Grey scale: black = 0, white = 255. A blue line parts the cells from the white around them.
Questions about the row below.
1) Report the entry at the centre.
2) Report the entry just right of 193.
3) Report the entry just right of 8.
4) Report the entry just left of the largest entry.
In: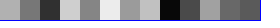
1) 155
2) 8
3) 74
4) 133

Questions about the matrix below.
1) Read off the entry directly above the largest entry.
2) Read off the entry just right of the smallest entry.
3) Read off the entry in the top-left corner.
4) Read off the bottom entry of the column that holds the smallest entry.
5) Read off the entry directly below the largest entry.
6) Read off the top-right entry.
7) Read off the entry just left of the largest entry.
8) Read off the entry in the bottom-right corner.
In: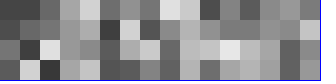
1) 123
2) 166
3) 69
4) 56
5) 166
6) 123
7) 196
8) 152

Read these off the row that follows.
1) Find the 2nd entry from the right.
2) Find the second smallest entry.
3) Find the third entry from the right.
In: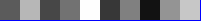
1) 148
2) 55
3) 18

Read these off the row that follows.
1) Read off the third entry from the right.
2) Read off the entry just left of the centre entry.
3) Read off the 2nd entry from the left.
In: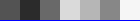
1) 182
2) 105
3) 43

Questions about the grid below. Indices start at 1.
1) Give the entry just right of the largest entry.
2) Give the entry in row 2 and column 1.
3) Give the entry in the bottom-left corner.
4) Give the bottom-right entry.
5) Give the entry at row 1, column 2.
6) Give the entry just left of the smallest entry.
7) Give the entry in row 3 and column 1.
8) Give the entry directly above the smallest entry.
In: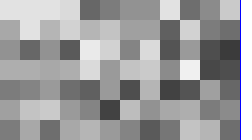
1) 72
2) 168
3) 124
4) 110
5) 226
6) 78
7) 146
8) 110
